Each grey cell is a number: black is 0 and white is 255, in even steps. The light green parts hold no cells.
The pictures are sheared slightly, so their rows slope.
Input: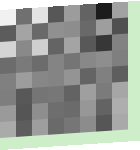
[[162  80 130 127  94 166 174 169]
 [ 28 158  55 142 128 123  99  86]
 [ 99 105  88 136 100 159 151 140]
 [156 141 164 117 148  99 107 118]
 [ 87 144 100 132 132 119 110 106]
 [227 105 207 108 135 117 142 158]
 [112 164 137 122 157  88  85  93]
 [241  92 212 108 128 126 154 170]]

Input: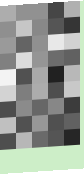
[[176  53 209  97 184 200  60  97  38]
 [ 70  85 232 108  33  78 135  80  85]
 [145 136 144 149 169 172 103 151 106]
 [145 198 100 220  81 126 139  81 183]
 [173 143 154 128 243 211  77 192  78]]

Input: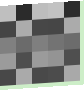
[[ 44 171 108  79 169]
 [194  70 115 148  76]
 [189  71 127 155  73]
 [ 43 172 107  78 170]
 [191  69 128 155  72]]

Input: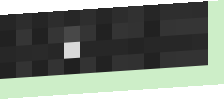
[[ 45  53  41  51]
 [ 46  53  39  51]
 [ 46  52  39  50]
 [ 38  33  39  34]
 [ 49  50  36  49]
 [ 45  52  39  50]
 [ 38  33  39  34]
 [ 46  52  39  51]
 [ 39  72 217  32]
 [ 45  53  39  51]
 [ 37  33  42  34]
 [ 45  53  41  51]
 [ 38  33  39  34]]

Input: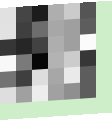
[[ 85  93 251  55  93  93]
 [203 159 159 204 234 143]
 [174 167 174 179 167 161]
 [ 28 109  66   7 222 237]
 [ 69  63  38 122  63 160]
 [225 226  54 248 115 222]]

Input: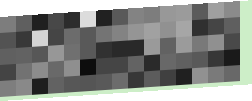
[[139  95  73  26 104]
 [159  69 144  55 122]
 [ 91  48 121  89 145]
 [155 166 155  96  32]
 [152 145  98 104  64]
 [125 161 154  42  92]
 [131 149  41  99  55]
 [ 89 131  41  69 108]
 [ 33 116  49  69  89]
 [220  89  89  13  85]
 [ 44 108 112 143  87]
 [ 72  69 151 105  98]
 [ 32 212  87 140  30]
 [ 95  56  98 114 137]
 [125  83  96  68 126]]
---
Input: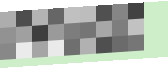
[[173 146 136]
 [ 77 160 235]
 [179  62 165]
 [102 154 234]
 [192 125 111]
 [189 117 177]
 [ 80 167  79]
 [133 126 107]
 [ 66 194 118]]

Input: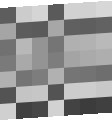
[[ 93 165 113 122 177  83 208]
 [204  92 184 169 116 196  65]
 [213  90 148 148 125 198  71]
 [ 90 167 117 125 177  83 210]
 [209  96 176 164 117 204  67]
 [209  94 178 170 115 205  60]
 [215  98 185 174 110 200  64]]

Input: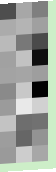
[[ 78 171 186 161 163 138 155 195 157 154]
 [167 180 120 194 165 200 233 110 102 205]
 [127 160  74  15 158   2 209 113 147 167]]

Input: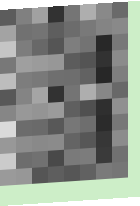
[[ 92 163 197 120 189  88 134 218 152 203 154]
 [128 113 125 159 125 132 152 108 141 109 151]
 [161 116 104 155 121 165 148 106 137 113  85]
 [ 50  94  85 151 111  50 155  88 139  73  94]
 [117 108 126  92 110 116  95 119 100 122  86]
 [174 121 115  84  98 174  80 110  87 124  97]
 [137 132  40  50  39 135  47  43  55  58 122]
 [106 137 120 139 126 104 144 119 140 113 118]]

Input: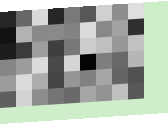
[[ 38  18  28 134 156  94]
 [103 178  59 156 219 211]
 [218 137 157 219 172 141]
 [ 38 138  63  73  69 117]
 [121 131 119 212 150 105]
 [ 87 219 204   4 129 166]
 [208 136 191 126 166 147]
 [141 162 151 105 101 191]
 [223  48 194 182  81  88]]

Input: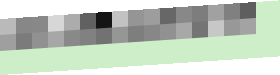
[[186 159]
 [135 123]
 [136 145]
 [215 167]
 [172 137]
 [ 97 129]
 [ 21 114]
 [194 150]
 [149 126]
 [157 135]
 [103 145]
 [136 168]
 [125 116]
 [161 199]
 [128 152]
 [ 94 163]]

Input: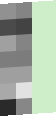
[[145  75 160 125 159 169  42]
 [132  67 132 124 159 226 135]]

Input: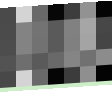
[[ 74  75  77  83  72]
 [212 131 131 110 212]
 [105 115 114  90 105]
 [  7  90  90 105   5]
 [ 61 129 128 133  60]
 [146 166 164 113 143]
 [  5  71  69 140   3]]
